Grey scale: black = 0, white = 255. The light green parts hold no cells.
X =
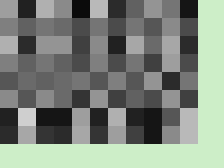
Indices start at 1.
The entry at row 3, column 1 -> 176
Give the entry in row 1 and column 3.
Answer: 176
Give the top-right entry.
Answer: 21
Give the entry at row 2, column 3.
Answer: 117
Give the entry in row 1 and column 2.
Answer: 33
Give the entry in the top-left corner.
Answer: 158
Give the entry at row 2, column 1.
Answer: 127
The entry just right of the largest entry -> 21
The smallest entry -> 11
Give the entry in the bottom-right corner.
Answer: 185
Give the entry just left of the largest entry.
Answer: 33
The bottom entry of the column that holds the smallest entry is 167
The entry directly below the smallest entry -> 75
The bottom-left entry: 43
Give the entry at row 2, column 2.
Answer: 97
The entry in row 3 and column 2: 43

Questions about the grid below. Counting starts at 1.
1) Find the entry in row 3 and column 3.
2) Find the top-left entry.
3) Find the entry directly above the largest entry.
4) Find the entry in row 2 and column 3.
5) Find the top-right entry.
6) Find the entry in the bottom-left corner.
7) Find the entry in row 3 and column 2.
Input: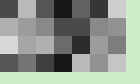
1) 176
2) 74
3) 176
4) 137
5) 206
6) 86
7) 166

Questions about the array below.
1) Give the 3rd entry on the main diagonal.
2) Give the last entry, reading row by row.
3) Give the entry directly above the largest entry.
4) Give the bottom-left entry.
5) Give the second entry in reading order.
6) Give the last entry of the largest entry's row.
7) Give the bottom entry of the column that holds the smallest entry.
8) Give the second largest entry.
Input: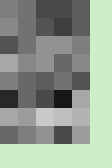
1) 146
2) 156
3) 73
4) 104
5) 114
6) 179
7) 73
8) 191

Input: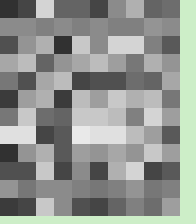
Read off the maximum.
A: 233
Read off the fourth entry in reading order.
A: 100
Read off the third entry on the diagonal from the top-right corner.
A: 212
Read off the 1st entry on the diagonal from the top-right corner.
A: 109
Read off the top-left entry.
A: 49
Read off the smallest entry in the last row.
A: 59
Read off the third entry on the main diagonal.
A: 176
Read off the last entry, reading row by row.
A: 158
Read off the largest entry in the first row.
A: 212
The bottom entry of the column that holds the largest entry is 80
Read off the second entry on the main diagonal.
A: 139
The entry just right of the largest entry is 224
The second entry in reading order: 69
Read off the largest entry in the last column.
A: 167
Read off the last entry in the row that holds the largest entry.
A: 89
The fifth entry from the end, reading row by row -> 69
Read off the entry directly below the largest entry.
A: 158
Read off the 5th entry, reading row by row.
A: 100
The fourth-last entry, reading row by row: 100
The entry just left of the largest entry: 89
